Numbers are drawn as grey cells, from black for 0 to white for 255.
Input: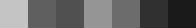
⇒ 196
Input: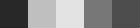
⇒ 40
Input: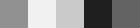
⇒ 145
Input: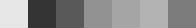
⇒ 231
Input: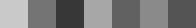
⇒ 201
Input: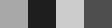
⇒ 168
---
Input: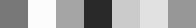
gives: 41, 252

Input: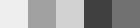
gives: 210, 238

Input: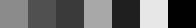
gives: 168, 231

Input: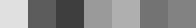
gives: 154, 224

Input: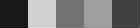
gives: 114, 209

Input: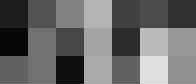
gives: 164, 222

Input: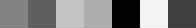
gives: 174, 244

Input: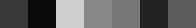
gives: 134, 206
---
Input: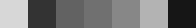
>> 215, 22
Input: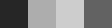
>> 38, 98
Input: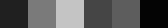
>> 32, 4
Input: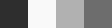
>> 46, 109
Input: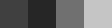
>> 64, 197
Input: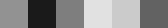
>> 146, 98
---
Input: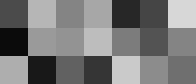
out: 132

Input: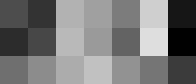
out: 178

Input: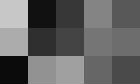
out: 55

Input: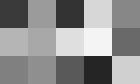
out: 51

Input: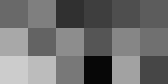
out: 48

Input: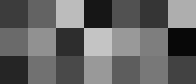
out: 188

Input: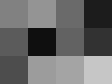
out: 106

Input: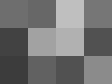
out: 191
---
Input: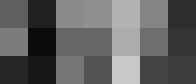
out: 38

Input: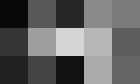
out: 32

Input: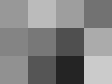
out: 145

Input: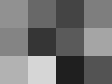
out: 178

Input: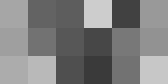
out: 172

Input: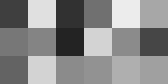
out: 99

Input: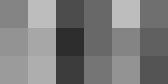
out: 155
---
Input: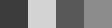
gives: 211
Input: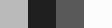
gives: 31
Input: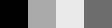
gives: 170
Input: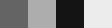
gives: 173
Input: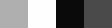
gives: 254
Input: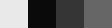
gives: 10
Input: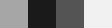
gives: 26
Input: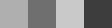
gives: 111
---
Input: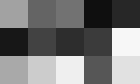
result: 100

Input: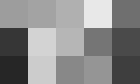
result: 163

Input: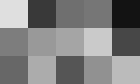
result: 57

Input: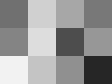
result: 208

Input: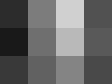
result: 124

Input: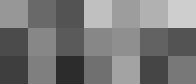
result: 105

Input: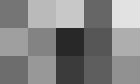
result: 186

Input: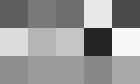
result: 121
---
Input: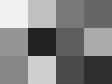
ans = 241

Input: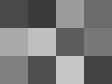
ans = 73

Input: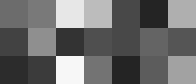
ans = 108

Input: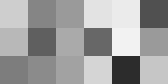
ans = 206

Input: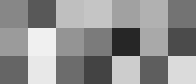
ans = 135

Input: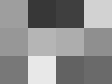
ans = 158

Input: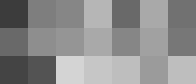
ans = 60

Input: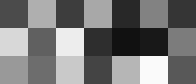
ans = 75

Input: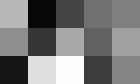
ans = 183
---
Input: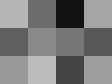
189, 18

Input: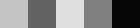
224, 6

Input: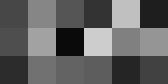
205, 10

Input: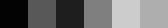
204, 3

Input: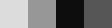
220, 13

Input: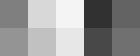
244, 49

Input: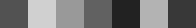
208, 34

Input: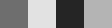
226, 37

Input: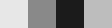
231, 27

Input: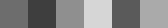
214, 62
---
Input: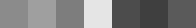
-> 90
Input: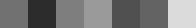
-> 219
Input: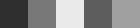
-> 160
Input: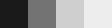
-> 237
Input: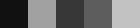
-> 194
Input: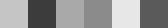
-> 90
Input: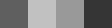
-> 53
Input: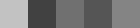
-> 132
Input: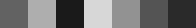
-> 42
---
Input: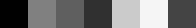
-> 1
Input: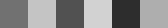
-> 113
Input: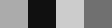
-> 171
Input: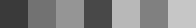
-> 58
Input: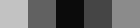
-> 194
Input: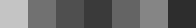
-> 196
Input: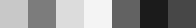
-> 200
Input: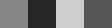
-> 134
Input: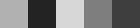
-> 177
